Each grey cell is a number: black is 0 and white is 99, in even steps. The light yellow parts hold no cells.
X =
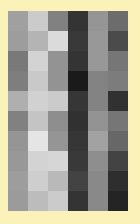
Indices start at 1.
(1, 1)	62
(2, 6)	29
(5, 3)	79
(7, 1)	58
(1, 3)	50
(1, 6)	42
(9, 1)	61
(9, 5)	53
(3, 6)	46
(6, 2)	76
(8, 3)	83
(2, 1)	61
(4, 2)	78
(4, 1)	49
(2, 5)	59
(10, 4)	20
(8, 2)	82
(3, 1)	47
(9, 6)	18
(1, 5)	58

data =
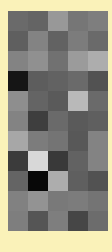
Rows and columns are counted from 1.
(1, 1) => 41
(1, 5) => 49
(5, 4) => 72
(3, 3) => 44
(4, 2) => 36
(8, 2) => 84
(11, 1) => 49
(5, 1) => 55
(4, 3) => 38
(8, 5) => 51
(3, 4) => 60
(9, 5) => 32
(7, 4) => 34
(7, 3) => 45
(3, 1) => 51
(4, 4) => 41

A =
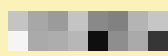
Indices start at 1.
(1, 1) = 76
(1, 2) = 65
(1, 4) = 76
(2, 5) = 6
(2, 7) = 66
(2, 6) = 55

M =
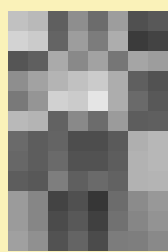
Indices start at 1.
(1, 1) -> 75
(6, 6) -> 60
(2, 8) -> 26
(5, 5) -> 89
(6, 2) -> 70
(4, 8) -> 32
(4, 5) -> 79
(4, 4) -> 75
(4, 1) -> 55
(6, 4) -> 53
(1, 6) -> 61
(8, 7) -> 69
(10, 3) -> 26
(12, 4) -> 39
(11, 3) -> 29
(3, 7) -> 64
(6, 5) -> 42
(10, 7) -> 54
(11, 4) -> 34
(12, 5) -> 29
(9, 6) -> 38
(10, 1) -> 60
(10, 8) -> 59
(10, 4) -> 31
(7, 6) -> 35
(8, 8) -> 71
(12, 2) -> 56
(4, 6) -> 67
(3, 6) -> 46

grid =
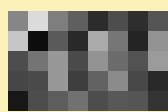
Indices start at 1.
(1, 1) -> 52
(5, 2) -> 30
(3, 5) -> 57
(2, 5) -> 66
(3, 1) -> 30
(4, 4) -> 24
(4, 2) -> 29
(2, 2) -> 5
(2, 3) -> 35
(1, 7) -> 18
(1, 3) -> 49
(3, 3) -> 59
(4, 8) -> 16

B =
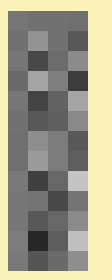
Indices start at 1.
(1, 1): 46
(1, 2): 44
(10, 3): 28
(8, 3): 48
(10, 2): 45
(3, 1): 46
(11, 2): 34
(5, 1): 46
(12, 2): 15
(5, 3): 38
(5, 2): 26
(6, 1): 44
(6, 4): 53
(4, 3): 49

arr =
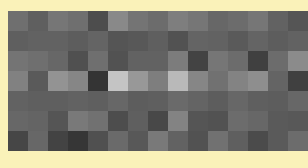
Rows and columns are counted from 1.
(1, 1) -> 43
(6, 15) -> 34
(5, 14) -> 36
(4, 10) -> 52
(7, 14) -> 35
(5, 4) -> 38
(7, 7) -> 34
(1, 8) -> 42
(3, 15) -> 54
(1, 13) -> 46
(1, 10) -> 46
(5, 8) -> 37
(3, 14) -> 42
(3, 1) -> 45
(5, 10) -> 39
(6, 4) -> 47
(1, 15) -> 33
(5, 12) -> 40
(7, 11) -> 44
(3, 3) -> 40
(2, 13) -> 39
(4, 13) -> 55
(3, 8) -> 38
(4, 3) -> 57
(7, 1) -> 27
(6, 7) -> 37
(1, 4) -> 43
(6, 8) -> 28
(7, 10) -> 32
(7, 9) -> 38
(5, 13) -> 37

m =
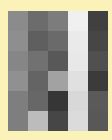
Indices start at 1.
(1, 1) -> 54
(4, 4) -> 87
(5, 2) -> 40
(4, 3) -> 63
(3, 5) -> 31
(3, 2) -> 44
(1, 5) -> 25
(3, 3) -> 34

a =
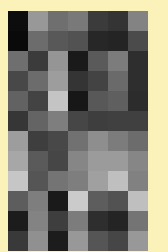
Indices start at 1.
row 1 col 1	5
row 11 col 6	14
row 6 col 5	24
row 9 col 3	45
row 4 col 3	61
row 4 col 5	26
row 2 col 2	42
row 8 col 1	65
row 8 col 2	35
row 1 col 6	20
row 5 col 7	17
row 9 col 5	62
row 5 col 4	9
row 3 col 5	35
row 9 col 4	49
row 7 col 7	42
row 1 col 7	51
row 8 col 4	52
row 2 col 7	29
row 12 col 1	22
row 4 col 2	42
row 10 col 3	10
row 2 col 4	32
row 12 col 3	11
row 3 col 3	58
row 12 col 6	27

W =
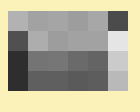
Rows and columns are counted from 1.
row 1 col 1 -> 69
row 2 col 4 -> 63
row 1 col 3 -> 64
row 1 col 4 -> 61
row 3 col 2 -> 45
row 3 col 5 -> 39
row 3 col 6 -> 79
